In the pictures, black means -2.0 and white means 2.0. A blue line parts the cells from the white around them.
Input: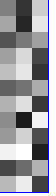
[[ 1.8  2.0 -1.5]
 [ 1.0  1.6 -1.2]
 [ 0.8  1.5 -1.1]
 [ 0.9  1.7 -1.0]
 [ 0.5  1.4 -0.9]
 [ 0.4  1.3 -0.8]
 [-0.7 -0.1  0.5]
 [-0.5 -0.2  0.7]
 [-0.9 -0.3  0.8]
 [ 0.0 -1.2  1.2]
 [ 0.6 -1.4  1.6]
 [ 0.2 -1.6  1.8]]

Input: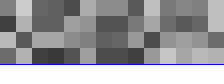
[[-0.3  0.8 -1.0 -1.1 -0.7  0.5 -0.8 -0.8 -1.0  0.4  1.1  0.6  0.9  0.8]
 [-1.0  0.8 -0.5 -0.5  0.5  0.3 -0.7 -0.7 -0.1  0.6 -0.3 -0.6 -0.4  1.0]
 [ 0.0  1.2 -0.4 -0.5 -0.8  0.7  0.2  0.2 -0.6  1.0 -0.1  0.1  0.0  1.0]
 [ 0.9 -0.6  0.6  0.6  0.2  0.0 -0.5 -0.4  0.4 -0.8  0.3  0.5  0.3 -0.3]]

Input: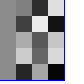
[[ 0.2  0.0 -1.3  1.5]
 [ 0.2  0.7 -0.6  1.1]
 [ 0.2  1.2 -0.4  1.4]
 [ 0.2 -1.4  0.6 -1.9]
 [ 0.2 -1.0  1.7 -1.7]]

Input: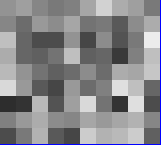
[[ 1.0 -0.4 -0.8 -0.8  0.3 -0.9  0.2 -0.7 -0.1  1.7]
 [ 1.4  0.4 -0.6 -0.9  0.4 -0.3  0.0  1.5  1.0 -0.4]
 [ 0.7 -0.4 -0.5 -0.2  1.0 -0.5 -0.4 -1.1  0.0  1.0]
 [ 0.9  0.3 -0.2 -0.5 -0.3  0.2 -0.3  0.7  0.6  1.1]
 [ 0.3  0.5  0.1 -0.1  0.0  0.6  1.3  0.7  0.5 -0.1]
 [ 0.1 -0.3  0.4  0.2  0.6 -0.2 -0.1 -0.6  0.2  0.7]
 [ 0.0  0.4  0.7  0.2  0.1  0.6  0.4  0.6  0.8  0.1]
 [-0.8 -0.1  0.8 -0.6 -0.9  1.2  0.8  0.9  1.2 -0.5]
 [-1.3 -1.2  0.9 -0.7  0.5  1.4 -0.2 -1.2  1.5 -0.8]]

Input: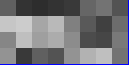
[[-0.5 -1.2 -1.3 -1.2 -1.1 -0.4 -0.2 -0.7]
 [ 0.3 -1.1 -0.5 -0.7  0.3  0.8  1.0 -0.2]
 [ 0.1  1.0  0.5  0.7  0.2 -0.8 -0.9 -0.1]
 [ 1.1  1.2  0.6  0.9  0.0 -0.6 -1.0 -0.3]]

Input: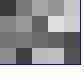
[[ 0.1  0.4 -0.5  1.5  1.2]
 [-0.2 -0.1 -0.3 -0.5 -0.8]
 [-1.1 -0.1  0.6  0.3  1.1]
 [ 0.2 -1.0  0.9  1.0 -0.7]]

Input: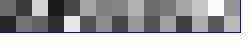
[[-1.4 -0.2 -0.5 -1.3  1.6 -0.7  0.2 -0.9  0.4 -0.7  0.5 -1.0  0.7 -0.6
   0.9]
 [-0.3 -1.1  1.3 -1.6 -0.9  0.6  0.0  0.1  0.8 -0.3 -0.1  0.6  1.1  1.9
   0.3]]

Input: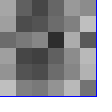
[[ 0.5 -0.9 -1.0 -0.5  0.2  0.9]
 [ 0.6 -0.5 -0.9 -0.4  0.4  0.2]
 [ 0.3 -0.7 -0.8 -0.3  0.1  0.8]
 [ 0.5 -0.8 -0.7 -0.3  0.0  1.0]
 [ 1.0  0.0 -0.1  0.3  0.9 -0.2]
 [-0.3 -0.1  0.1 -1.3  0.7 -0.6]]

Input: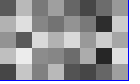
[[-0.6  0.9 -0.1  0.5 -0.4 -0.9 -0.3  0.4]
 [-0.9  1.1  0.0  0.9 -0.7 -0.9 -0.4  0.5]
 [ 0.8  1.5  0.1 -0.2  0.3 -0.1 -1.3  1.2]
 [ 1.0  1.7  0.2  0.1 -0.3  0.7 -1.4  1.5]
 [ 0.3 -0.6  1.4  0.8  1.4  0.4  1.2  0.6]]
